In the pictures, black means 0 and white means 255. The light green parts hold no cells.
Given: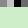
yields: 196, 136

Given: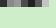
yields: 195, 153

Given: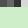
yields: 215, 103

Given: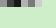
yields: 206, 178

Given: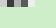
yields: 238, 206

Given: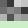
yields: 210, 195

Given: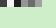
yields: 245, 162
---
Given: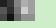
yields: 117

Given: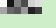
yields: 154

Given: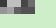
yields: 96

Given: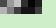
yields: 19

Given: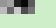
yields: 200

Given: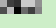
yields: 105

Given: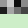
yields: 165

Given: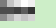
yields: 64

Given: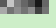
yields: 141
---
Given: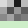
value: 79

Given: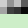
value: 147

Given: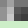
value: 186

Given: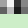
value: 244

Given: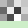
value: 238

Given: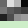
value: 90

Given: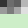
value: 109

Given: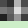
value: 105

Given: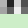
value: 35
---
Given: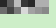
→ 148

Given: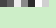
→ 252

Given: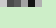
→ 19

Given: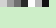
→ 183

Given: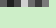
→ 59

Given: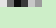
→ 199

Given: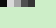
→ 80

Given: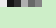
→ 104

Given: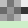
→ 176
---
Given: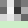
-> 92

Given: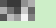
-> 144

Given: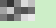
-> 218

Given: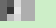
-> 174

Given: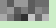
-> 108

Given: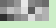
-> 121

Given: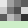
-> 120

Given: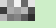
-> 105
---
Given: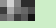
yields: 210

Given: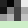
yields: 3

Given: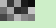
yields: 55

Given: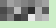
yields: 161

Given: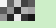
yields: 103

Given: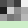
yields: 105

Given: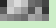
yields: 193

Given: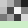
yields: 174

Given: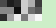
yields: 29

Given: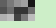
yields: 121
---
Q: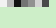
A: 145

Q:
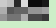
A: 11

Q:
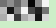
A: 6

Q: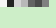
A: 99

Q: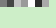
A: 254

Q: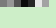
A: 38
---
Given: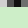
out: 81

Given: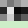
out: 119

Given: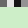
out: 230

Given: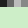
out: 104

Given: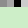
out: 167

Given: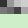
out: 152

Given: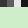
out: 95
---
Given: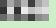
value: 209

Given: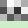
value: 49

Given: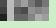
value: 133

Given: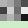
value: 108

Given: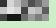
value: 184

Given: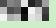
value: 201
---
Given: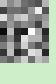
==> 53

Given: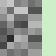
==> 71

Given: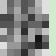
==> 224

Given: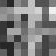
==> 39

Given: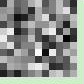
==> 84

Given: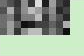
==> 110
